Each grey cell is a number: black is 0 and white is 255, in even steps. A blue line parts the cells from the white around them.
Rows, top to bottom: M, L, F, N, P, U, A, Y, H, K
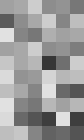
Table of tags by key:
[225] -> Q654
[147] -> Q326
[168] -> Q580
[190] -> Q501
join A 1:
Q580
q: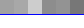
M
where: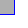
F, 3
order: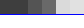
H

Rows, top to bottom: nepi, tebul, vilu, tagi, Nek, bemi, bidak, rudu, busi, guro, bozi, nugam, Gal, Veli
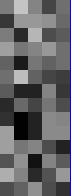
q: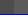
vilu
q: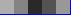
Gal
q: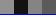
nugam
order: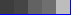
bemi
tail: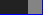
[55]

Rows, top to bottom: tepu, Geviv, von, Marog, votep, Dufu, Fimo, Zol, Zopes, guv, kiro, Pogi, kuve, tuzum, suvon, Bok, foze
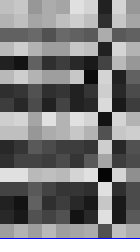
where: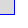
Zol, 7
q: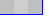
Geviv
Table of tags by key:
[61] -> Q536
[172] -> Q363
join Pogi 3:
Q536
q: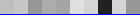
tepu
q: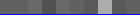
von

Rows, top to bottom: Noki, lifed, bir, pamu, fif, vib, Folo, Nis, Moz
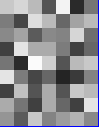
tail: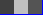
[171  84 200 186]
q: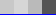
Noki
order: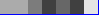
pamu
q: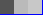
fif
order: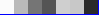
fif
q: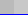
fif
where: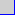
fif, 3

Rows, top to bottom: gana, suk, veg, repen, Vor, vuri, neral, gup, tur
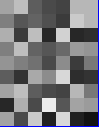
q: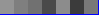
Vor
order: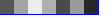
gup
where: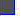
suk, 3

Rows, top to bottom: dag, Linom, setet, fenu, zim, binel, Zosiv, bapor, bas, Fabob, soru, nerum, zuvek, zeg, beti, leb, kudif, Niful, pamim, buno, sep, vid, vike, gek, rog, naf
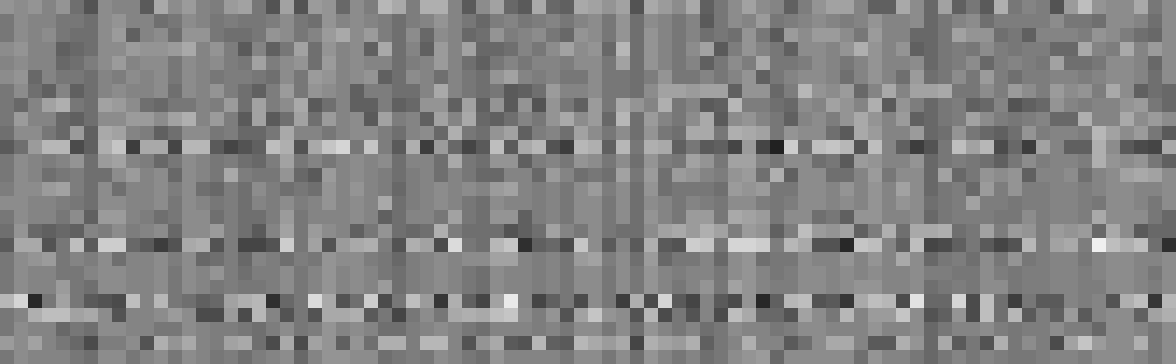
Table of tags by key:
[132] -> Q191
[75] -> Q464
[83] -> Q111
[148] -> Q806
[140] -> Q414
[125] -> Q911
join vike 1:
Q191
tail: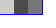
[190 155  54 175  96  69 162 233 132  69  96 119  75 140 119  61 175  75
 213  90  69 132  90  75 148  40  96 183 190  83  90  54 169 190 183  75
 226 104 104 213  75 190 111  61 119  90  90 132 125 132  83 175 190  54
 183]

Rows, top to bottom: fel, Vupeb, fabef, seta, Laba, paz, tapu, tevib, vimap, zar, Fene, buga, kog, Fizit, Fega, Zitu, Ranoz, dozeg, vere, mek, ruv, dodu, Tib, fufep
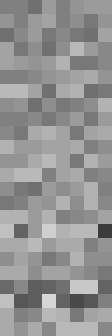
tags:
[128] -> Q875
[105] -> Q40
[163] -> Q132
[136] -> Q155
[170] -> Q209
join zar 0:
Q155
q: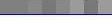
vimap
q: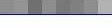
tevib

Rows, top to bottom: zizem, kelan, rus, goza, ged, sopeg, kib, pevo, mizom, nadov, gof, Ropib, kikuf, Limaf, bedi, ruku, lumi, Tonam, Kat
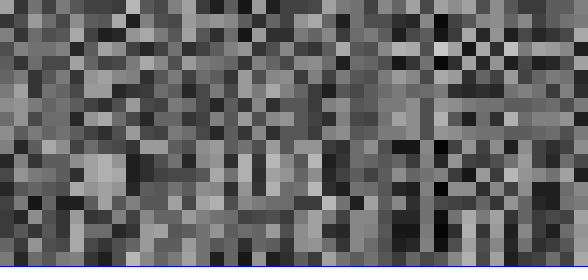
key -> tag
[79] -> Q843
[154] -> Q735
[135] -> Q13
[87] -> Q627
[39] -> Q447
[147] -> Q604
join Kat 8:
Q843
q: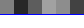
goza
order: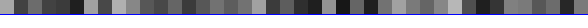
Kat
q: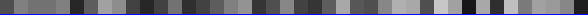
goza
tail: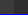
[108 141  79  23  23 135   4  66 147  66 141  31 141  66  47  66 141]

